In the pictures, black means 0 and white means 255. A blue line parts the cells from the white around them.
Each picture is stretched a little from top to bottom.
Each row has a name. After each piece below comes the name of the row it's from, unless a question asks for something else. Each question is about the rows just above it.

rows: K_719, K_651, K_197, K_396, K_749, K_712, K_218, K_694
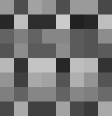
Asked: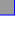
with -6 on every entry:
[148]
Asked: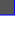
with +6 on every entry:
[90]
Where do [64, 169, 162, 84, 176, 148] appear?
K_712
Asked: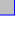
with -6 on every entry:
[184]
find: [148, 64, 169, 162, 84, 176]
K_712
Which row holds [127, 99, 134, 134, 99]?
K_218
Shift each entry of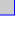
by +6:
[209]

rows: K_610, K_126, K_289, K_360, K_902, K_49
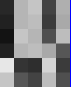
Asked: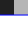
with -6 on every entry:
[27, 175]
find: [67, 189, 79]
K_49
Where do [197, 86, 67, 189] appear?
K_49
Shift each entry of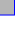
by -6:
[175]
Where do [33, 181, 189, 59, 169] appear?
K_126
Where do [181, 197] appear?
K_610

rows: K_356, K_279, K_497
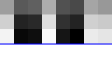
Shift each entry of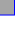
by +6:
[171]
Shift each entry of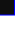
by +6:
[20]
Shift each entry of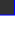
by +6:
[55]
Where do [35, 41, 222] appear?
K_279

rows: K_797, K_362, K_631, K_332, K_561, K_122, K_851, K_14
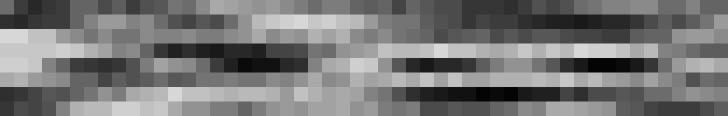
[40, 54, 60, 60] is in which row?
K_362
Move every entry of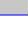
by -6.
[193, 193]
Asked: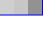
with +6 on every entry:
[213, 205, 152]
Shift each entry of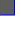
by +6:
[99]

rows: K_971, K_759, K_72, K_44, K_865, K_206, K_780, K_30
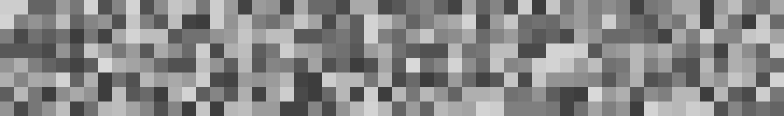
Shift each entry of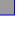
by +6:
[161]
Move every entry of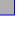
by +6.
[181]
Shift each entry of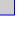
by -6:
[199]
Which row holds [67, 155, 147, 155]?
K_206
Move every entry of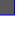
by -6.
[82]
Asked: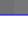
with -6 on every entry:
[107, 113]
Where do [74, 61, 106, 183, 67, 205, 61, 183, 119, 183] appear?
K_780

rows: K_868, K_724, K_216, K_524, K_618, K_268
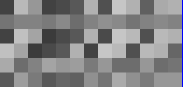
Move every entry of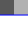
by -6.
[82, 171]
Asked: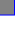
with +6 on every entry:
[136]
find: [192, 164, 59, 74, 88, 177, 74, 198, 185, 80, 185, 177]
K_216
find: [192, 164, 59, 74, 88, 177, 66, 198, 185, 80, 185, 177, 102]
K_524
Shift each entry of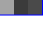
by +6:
[170, 65, 80]

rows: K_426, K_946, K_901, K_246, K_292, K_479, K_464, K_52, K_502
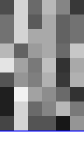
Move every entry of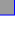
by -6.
[149]
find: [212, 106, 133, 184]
K_52

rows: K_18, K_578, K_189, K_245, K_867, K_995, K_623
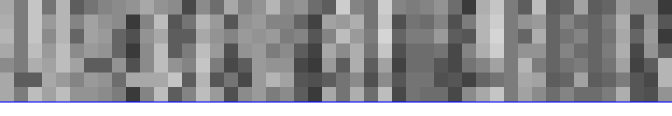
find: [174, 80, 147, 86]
K_578
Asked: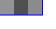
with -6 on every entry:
[141, 74, 133]
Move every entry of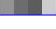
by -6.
[141, 103, 87, 199]
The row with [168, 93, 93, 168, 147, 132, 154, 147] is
K_189
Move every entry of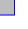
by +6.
[195]
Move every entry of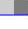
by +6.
[211, 130]

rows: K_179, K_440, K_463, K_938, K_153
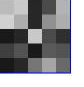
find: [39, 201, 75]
K_463
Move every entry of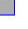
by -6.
[167]
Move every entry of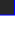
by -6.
[33]
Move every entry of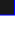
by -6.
[19]
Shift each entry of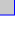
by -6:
[195]
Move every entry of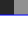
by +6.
[45, 151]
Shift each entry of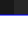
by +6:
[31, 45]

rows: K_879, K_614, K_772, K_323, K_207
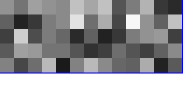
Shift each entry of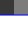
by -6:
[50, 118]
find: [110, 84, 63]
K_323
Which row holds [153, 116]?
K_323
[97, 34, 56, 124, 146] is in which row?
K_772
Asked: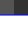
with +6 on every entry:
[90, 56]
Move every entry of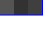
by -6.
[78, 44, 57]
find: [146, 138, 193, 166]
K_879

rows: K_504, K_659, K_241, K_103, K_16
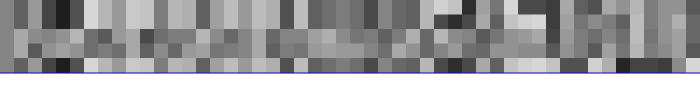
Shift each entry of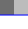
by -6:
[104, 182]
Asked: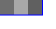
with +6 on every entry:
[116, 174, 102]
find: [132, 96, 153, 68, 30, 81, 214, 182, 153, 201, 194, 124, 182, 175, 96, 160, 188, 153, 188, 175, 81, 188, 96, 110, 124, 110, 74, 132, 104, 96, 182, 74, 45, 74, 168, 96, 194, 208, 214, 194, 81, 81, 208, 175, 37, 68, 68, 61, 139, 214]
K_16
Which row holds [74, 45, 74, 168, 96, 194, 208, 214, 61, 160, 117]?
K_659
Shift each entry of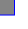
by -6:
[126]

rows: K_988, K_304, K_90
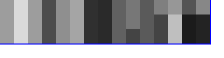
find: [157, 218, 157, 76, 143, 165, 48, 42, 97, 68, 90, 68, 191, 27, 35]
K_90
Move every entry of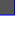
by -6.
[78]
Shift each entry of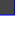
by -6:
[62]
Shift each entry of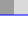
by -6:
[151, 212]
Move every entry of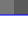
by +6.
[125, 96]
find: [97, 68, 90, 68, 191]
K_90

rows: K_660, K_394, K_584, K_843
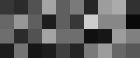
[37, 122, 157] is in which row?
K_843
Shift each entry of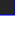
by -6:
[31]
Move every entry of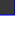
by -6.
[49]
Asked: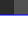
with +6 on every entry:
[49, 88]
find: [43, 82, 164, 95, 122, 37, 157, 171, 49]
K_660
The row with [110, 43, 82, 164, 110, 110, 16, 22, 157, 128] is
K_584

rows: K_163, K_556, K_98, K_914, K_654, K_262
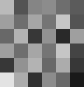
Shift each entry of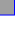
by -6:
[153]
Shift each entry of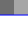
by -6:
[104, 160]
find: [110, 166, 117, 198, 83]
K_556
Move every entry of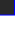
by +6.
[47]
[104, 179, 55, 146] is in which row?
K_98

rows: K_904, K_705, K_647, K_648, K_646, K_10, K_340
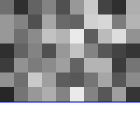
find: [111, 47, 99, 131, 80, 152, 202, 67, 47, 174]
K_904
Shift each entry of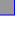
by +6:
[158]
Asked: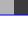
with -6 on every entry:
[174, 54]
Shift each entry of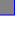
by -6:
[125]
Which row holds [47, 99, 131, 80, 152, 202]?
K_904
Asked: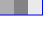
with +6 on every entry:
[180, 137, 240]
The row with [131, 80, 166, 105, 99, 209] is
K_705

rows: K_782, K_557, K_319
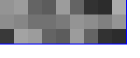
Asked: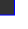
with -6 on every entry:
[44]
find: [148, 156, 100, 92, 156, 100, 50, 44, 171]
K_782
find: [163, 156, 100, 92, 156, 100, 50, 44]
K_319
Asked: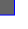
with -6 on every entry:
[94]

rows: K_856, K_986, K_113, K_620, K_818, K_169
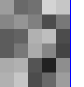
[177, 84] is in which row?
K_818
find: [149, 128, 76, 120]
K_986
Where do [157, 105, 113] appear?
K_856
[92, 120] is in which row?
K_620
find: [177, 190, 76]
K_113

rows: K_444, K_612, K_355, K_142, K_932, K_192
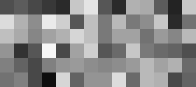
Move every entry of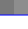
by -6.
[115, 135]
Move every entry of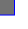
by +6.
[120]
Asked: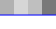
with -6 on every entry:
[171, 208, 185, 115]
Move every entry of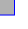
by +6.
[183]
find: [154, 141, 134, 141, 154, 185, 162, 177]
K_932
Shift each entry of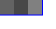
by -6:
[93, 66, 122]

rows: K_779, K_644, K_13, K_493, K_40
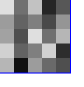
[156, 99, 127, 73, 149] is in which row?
K_644
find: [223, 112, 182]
K_13
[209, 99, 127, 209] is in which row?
K_493

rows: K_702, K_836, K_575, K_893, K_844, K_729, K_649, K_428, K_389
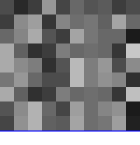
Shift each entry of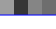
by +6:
[164, 60, 139, 116]
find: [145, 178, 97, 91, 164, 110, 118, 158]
K_389
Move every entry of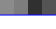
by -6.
[133, 119, 42, 78]
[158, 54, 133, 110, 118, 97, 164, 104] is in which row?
K_836

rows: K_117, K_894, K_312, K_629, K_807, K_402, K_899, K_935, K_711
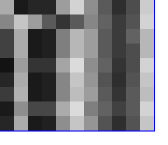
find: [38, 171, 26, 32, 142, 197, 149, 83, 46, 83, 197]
K_711
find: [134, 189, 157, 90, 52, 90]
K_899
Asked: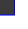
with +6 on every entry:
[65]
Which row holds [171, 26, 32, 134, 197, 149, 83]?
K_402
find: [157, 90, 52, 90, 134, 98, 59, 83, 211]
K_894
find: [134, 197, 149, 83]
K_402
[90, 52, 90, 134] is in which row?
K_894

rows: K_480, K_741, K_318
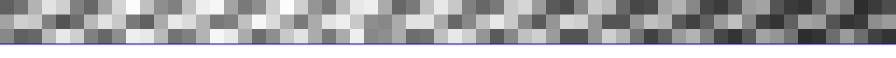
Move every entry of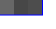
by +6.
[109, 77, 83]
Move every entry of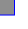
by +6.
[148]
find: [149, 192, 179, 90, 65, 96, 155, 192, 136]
K_741
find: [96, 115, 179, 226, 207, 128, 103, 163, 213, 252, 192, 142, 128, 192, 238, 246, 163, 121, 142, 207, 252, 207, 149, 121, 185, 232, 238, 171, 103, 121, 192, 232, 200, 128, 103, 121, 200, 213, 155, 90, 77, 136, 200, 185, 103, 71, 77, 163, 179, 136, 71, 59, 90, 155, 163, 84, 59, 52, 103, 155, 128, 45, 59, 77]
K_480
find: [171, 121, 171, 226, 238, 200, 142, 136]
K_741

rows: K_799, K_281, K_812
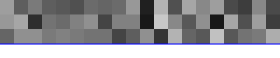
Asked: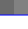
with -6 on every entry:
[101, 123]
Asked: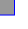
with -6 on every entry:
[146]
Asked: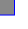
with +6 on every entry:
[142]
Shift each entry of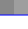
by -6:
[130, 152]

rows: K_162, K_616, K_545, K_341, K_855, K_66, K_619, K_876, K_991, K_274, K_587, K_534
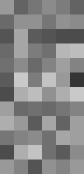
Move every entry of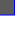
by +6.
[97]
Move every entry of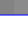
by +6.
[137, 145]
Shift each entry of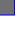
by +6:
[118]
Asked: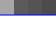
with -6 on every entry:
[160, 85, 78, 70]
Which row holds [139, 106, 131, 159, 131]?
K_855
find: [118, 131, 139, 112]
K_274
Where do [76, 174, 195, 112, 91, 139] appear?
K_587

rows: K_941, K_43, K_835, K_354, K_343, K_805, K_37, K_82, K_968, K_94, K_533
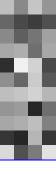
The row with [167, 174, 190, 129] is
K_968
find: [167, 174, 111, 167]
K_354
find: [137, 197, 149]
K_941
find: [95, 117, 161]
K_835

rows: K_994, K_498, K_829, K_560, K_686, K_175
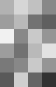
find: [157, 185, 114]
K_498
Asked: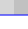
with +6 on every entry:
[220, 199]
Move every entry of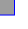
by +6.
[163]
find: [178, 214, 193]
K_994

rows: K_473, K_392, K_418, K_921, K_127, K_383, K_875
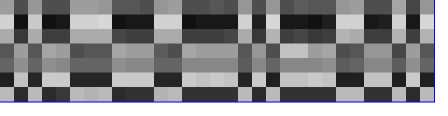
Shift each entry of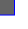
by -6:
[94]
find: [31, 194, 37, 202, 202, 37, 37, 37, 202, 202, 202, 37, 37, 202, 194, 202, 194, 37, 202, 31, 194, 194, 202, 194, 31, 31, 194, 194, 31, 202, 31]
K_383

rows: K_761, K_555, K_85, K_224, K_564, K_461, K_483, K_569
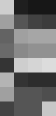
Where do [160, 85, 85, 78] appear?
K_483
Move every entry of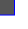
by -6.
[79]
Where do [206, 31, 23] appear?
K_761
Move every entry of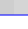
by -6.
[200, 207]
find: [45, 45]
K_461
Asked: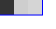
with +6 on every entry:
[58, 212, 219]

